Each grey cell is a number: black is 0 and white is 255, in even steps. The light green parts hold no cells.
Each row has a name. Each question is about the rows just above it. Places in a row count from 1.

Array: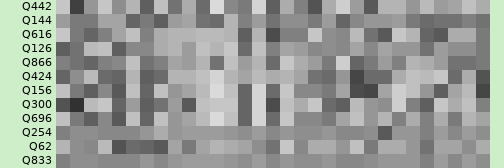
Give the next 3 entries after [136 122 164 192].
[150 180 128]
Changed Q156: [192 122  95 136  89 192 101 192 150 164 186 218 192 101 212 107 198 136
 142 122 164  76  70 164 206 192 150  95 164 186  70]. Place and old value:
19, [136]
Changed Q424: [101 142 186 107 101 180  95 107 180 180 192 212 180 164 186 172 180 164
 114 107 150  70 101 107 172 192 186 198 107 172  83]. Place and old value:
23, [107]
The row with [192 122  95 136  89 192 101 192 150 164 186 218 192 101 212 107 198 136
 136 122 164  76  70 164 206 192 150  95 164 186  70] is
Q156
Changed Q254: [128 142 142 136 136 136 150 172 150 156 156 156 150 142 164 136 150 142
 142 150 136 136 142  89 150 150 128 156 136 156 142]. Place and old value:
15, [156]

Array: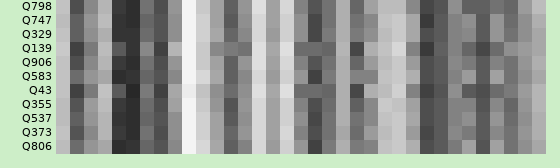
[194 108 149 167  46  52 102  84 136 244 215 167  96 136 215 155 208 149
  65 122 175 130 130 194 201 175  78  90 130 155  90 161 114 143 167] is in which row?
Q583
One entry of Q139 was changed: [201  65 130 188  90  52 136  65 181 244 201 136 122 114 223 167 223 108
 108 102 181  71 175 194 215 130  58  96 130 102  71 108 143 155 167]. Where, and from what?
3, [122]

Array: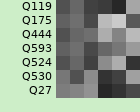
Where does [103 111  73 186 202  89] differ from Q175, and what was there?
1, [97]
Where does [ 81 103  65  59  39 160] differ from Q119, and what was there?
6, [166]
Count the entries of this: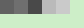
5
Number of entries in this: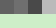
4
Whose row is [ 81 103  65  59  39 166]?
Q119
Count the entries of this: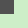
1
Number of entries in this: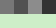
4

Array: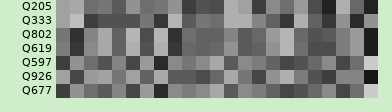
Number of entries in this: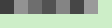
7
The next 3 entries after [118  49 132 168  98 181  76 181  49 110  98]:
[ 98 132  90]
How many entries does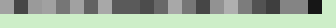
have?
23
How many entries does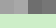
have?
4
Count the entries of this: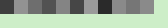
11
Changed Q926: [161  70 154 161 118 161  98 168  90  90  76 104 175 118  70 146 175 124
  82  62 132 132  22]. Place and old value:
13, [168]

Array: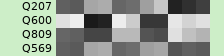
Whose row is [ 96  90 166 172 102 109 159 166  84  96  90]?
Q569
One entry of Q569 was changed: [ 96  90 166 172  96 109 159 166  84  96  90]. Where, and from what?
5, [102]
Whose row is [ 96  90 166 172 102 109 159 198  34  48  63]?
Q207

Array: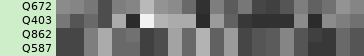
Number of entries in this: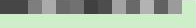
13
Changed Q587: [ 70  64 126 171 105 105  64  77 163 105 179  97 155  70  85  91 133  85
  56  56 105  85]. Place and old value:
2, [70]
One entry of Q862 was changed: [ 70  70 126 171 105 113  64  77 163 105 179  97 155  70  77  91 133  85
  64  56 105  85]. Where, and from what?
15, [85]

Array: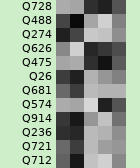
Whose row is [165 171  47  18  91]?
Q475
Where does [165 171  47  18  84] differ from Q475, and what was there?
5, [91]
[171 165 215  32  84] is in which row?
Q574
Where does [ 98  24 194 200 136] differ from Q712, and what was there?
4, [208]

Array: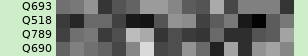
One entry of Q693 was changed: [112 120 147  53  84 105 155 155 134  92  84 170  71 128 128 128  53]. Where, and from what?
6, [99]
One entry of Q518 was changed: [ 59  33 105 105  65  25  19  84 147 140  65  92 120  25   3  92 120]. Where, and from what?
2, [39]
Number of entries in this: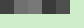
5
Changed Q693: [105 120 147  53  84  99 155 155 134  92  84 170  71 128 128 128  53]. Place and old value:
1, [112]

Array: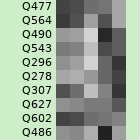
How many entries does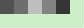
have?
5
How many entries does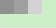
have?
3
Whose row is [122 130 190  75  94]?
Q543

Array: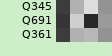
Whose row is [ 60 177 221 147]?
Q345
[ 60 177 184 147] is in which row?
Q361

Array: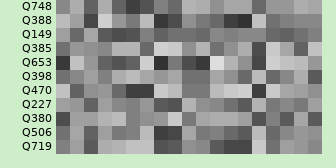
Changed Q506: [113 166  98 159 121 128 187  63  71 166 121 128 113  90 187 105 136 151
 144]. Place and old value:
13, [105]
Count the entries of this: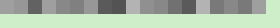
19
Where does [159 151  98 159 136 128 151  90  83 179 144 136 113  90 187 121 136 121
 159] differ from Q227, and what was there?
15, [179]
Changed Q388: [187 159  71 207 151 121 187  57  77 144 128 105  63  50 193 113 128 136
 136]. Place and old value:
11, [121]
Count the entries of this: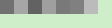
7
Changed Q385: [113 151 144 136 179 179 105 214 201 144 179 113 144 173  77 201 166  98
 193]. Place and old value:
8, [207]

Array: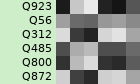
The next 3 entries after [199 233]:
[34 21 86]
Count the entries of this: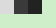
3

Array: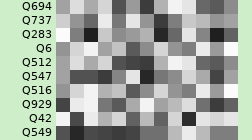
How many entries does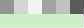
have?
6
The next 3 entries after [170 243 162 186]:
[221 112  60]
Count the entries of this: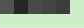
5
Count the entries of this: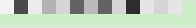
13
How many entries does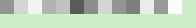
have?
13

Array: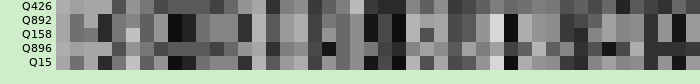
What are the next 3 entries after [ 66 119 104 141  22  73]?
[ 14 180 160]
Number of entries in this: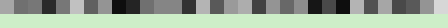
32
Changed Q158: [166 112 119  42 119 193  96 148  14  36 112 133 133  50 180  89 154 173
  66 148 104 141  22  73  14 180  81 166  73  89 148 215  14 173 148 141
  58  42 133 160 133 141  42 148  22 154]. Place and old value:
43, [50]

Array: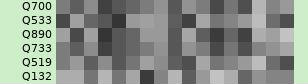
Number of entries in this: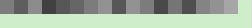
17
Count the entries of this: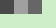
3
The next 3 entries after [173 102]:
[146 132 132]
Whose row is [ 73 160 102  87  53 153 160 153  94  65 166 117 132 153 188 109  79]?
Q533
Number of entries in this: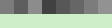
8
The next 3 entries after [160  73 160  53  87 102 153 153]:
[ 87 166  94]
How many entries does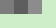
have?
3

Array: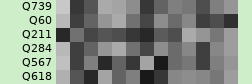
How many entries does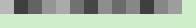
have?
13
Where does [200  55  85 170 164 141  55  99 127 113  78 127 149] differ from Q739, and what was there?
10, [119]
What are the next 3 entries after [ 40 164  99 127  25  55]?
[135 141 135]
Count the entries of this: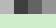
4
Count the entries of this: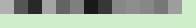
13
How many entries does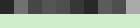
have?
10
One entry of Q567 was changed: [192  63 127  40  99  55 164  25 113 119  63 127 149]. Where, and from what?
9, [107]

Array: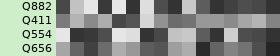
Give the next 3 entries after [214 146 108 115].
[152 152 138]
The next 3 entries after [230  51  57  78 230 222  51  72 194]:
[200  93  51]
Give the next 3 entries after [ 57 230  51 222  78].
[ 51 200  93]

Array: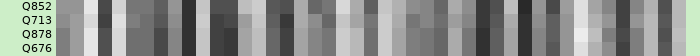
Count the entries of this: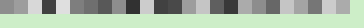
25
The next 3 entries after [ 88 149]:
[223 177 141]
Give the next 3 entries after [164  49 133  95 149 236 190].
[126  73 126]

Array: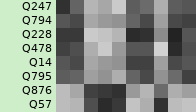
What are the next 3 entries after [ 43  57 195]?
[174  49 188]
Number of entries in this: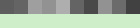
10

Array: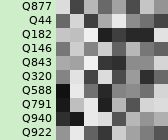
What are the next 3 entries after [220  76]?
[155  47 105]
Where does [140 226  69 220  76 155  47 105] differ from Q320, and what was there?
1, [132]
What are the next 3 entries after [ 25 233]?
[220  84 183]
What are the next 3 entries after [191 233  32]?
[183  84 213]
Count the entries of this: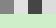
4
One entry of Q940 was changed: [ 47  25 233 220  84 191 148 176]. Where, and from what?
6, [183]
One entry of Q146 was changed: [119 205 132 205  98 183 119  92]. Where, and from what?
8, [98]

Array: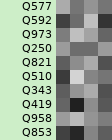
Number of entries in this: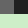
2
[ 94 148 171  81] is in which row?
Q343
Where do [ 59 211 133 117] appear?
Q510
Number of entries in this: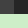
2
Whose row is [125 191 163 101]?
Q973
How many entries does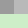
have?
2
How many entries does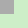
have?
1

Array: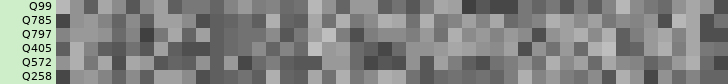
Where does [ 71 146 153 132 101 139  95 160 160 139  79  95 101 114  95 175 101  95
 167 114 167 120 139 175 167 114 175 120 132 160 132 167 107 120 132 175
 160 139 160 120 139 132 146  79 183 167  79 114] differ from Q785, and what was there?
21, [175]
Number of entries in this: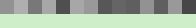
14
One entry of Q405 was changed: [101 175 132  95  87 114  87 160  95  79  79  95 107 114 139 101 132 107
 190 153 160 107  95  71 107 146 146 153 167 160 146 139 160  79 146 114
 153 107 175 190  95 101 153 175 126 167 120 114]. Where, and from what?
1, [95]
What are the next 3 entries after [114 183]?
[146 101 153]
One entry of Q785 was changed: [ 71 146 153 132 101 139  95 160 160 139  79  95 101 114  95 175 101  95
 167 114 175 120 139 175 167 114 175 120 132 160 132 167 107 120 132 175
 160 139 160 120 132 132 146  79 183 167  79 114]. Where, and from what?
41, [139]
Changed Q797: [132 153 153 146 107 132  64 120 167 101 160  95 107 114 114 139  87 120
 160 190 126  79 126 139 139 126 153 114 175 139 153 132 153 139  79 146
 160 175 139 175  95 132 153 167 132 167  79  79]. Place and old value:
42, [126]

